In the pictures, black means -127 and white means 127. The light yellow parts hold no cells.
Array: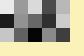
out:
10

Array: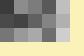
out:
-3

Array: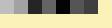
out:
-42

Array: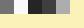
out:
-13

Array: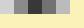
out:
10

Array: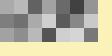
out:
20

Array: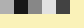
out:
7
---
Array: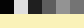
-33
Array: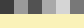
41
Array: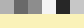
116
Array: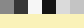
-107
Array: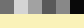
-38
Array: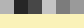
68
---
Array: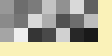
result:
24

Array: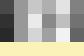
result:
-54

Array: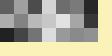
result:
-31

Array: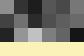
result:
14

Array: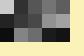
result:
75

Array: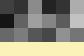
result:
-63
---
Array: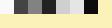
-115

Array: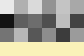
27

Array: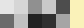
37

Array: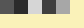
39

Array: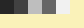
113

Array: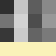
-5
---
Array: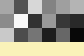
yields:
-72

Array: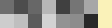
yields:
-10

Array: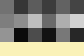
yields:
46

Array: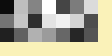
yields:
83

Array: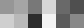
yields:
-22

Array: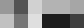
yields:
51

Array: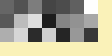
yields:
18

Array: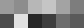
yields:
35

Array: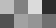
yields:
91
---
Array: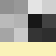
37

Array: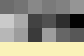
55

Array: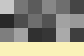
-1

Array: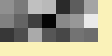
-72

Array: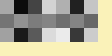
33

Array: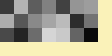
-54
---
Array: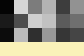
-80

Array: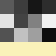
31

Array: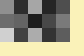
44

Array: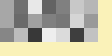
-71

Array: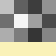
-74

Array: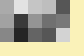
-27
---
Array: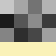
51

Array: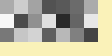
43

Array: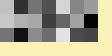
27

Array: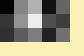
-27

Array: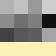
77

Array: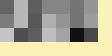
20
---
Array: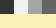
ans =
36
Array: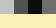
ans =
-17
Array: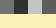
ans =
-13
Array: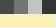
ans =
-11
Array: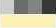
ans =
3
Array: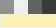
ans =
17
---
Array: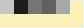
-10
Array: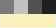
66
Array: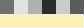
-83
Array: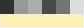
-55
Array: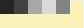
39
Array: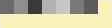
71
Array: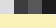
-66
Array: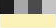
39
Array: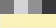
84
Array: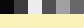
-46
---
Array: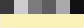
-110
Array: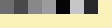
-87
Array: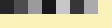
43
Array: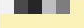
-2
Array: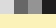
-97
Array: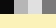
-5
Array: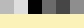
14
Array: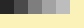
61
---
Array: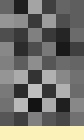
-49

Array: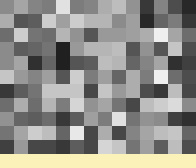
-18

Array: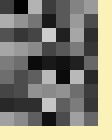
-45

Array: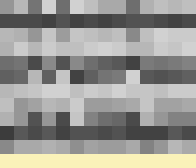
55

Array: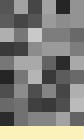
47

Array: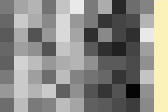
-37

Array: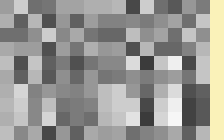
-16

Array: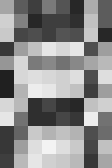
73

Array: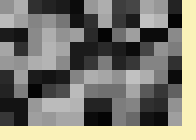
-100
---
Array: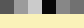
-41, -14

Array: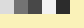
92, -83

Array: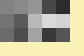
3, -42

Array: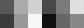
-39, 8

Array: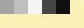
35, -110

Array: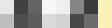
103, -20

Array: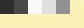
-81, 17

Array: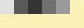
97, 26

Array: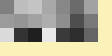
0, -27
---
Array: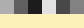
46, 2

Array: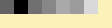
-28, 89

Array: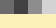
-20, 83

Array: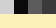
81, -69

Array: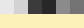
104, -12

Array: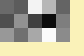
-21, 11

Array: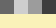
-24, -65
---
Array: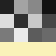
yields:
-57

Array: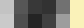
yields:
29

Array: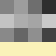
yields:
73

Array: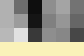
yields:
-25

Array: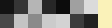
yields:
-94

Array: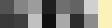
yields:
12

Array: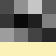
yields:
1

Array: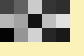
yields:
96

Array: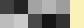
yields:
-77
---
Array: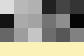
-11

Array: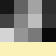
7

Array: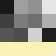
-3

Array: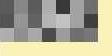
66

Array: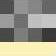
-16

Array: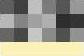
47

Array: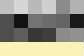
-19

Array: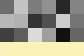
-47
